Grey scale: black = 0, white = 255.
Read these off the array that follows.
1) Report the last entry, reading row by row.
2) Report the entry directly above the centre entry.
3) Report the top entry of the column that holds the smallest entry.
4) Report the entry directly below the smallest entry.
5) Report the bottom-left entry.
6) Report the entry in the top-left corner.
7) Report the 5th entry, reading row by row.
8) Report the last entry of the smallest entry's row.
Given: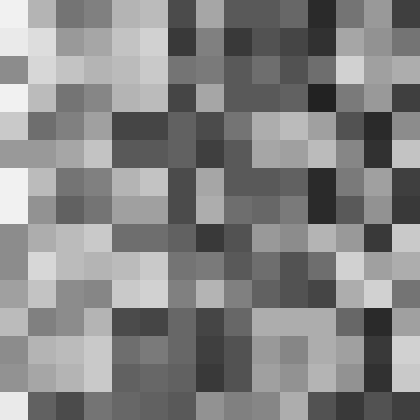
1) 63
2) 166
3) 42
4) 160
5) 234
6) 241
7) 180
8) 63

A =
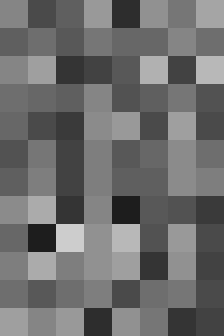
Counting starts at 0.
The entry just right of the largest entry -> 145
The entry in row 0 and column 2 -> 95
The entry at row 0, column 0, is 133
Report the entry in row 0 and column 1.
74
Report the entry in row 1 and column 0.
95
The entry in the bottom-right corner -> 66
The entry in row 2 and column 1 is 159
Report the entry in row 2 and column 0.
133
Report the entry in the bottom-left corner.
159
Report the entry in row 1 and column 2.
88
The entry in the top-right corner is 165
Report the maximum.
205

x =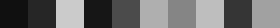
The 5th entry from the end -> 175
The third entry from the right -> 190
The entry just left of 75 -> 22

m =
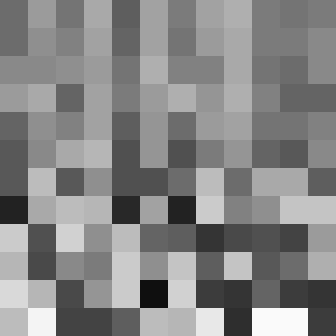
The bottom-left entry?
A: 188
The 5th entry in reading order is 94
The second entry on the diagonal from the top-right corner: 123
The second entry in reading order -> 155
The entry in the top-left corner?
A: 108
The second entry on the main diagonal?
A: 143
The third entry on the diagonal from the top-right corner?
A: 116
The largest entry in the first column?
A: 217
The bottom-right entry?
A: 60
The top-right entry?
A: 123
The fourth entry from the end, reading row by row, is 46
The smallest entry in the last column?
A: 52
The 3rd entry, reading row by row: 116
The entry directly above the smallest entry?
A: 143
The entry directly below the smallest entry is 188
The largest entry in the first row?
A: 175
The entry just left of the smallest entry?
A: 203
